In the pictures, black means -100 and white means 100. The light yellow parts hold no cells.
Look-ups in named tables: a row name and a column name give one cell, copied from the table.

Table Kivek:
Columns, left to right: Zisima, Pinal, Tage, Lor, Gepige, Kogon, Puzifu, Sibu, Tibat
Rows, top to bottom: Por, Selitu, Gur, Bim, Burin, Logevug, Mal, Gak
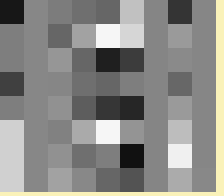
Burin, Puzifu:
4
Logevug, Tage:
1
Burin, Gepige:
-58
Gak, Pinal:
6
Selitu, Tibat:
5
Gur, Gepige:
-76
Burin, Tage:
14
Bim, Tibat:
5
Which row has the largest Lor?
Logevug

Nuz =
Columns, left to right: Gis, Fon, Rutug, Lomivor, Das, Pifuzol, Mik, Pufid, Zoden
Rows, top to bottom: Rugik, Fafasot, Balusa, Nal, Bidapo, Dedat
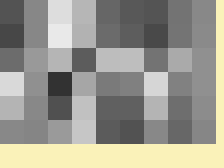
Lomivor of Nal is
30
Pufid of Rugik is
-10
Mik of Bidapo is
41
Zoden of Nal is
13
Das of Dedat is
-29
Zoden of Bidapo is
10
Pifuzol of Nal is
0
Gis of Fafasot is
-44
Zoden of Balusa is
13
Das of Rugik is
-20

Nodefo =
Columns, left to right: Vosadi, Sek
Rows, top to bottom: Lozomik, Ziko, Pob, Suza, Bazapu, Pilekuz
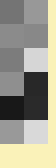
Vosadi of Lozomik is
-9
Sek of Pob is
68
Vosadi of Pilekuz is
20
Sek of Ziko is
7
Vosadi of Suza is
12
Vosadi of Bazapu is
-81
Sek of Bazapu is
-67
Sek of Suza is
-69
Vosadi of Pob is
-3
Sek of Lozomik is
19
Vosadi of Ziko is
9
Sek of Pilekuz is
70

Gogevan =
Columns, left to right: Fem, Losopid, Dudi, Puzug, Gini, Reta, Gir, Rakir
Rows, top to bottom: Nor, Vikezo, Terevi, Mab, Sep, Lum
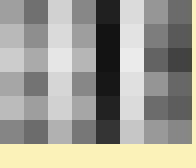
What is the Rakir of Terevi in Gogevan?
-48
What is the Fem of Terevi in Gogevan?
60
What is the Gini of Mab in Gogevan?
-82
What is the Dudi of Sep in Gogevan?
64
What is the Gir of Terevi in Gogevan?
-22
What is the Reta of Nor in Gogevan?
72
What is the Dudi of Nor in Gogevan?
64
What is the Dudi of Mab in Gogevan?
68
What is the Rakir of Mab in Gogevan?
-19
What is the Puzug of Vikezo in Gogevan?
24
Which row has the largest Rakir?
Lum

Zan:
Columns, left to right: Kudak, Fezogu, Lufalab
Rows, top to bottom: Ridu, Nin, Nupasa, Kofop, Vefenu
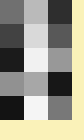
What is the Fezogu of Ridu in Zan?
46
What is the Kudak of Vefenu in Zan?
-85
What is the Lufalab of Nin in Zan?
-31
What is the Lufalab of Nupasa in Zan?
19
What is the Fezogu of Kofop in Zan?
31
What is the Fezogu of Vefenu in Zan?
92
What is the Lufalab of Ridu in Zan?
-64
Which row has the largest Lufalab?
Nupasa

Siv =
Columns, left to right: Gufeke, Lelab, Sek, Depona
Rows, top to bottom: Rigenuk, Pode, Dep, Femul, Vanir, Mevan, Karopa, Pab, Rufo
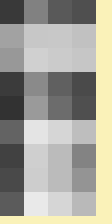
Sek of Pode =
57
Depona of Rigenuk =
-38
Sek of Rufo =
68
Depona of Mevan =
49
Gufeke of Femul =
-54
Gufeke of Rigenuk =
-55
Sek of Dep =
59
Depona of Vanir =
-38
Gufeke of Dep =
19
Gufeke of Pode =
27
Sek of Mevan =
68
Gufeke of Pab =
-43
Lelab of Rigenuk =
1
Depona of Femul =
-42
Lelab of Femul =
8
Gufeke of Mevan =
-22

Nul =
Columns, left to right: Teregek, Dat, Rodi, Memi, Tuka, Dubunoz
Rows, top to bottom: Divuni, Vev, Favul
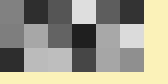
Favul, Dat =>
47
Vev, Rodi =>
-22
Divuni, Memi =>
74
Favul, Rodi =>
49
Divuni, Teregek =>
1
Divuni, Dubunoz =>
-60
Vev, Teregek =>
-1
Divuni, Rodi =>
-33
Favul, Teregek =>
-65
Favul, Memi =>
-45
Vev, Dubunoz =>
72
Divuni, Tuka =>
-27

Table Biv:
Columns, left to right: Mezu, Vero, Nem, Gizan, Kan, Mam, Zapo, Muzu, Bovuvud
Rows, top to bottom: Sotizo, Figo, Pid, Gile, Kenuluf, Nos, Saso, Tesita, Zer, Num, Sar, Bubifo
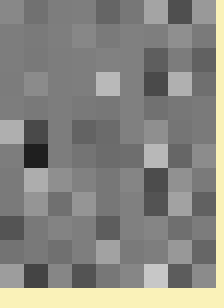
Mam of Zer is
0
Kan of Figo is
-4
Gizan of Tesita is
1
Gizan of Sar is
-1
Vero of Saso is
-76
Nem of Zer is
-12
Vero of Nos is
-43
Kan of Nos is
-16
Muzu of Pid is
-3
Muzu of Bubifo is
-28
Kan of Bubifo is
-7
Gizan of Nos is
-22
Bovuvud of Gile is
-13
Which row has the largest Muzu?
Gile

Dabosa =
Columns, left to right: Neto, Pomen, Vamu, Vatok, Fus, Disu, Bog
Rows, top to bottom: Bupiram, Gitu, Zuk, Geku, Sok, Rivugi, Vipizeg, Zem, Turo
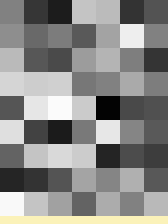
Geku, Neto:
67
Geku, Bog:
-2
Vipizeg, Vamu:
70
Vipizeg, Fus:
-72
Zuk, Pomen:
-32
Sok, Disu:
-43
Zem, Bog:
-31
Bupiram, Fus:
47
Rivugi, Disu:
4
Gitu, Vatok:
-30
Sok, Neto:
-33
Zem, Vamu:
-34
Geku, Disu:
33
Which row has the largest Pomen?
Sok

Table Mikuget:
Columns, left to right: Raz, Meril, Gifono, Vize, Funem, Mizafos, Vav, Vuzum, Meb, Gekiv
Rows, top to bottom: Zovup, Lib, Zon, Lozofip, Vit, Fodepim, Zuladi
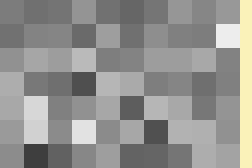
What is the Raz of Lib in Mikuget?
-11
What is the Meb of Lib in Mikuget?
-2
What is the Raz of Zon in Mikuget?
14
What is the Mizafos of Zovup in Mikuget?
-20
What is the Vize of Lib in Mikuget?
-17
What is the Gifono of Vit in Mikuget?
0
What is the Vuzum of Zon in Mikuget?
23
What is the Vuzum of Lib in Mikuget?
0
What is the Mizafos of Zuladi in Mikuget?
-22
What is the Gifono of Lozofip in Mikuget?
-13
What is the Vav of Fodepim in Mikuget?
-37

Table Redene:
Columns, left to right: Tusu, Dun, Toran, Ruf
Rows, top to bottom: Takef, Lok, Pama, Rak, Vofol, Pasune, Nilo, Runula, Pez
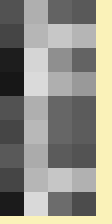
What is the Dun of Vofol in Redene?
37
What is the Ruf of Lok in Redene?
42
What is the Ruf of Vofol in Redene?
-29
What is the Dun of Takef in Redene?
37
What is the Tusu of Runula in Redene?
-46
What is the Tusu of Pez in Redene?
-79
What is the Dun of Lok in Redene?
43
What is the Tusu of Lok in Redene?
-46
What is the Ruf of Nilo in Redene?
-35
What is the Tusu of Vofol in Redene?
-36
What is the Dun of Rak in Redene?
71
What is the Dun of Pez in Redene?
70
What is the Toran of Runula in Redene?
55
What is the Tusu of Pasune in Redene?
-46
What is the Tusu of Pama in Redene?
-77
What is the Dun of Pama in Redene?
67
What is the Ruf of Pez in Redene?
-40
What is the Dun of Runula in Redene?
43
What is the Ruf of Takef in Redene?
-30
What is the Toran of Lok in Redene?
56

